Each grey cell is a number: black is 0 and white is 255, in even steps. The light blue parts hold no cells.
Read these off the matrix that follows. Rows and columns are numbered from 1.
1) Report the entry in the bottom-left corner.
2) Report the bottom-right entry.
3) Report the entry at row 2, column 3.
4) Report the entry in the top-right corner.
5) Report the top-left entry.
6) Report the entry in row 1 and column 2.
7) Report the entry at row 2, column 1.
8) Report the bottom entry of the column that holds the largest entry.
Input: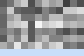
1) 173
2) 102
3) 102
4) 78
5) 90
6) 115
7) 115
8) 218

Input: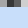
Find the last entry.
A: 207
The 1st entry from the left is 166

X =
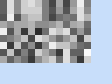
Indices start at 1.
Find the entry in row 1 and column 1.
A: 98
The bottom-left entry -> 168
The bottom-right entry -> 207
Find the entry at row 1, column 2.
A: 222
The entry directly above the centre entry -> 141
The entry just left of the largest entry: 98
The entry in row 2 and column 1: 98
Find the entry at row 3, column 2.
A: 238
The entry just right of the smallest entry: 111
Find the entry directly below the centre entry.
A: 195
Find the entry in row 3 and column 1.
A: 85
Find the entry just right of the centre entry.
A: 222
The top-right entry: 127
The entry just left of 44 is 180
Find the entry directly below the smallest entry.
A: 222
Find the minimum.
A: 44
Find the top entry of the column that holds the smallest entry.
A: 195
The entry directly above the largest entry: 98

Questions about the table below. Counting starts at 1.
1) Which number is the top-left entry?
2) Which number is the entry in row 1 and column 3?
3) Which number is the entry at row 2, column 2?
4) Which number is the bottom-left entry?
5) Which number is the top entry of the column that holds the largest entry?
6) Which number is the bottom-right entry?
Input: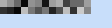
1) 174
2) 105
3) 34
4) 49
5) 105
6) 132

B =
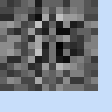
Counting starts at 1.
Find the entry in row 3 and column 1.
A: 44
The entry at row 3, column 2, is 44
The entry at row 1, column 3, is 70
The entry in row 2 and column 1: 70
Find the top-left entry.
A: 86
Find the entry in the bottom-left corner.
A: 70
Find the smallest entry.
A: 1
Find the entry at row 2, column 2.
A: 70
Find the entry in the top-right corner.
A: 70
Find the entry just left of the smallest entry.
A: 114
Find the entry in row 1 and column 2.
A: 56
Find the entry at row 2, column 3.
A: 98
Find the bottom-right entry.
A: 86
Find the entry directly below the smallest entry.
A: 13

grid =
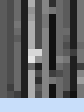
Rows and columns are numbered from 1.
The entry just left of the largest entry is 31
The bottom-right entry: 118
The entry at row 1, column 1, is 91
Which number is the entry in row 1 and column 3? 106
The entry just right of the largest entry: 146
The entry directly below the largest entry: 106
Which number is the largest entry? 229
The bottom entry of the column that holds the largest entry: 174
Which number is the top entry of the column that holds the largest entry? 174
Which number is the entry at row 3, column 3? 106
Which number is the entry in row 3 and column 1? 91
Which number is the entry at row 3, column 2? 77
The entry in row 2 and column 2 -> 77
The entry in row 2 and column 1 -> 91
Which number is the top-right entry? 118
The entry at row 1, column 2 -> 77
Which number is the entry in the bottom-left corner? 91
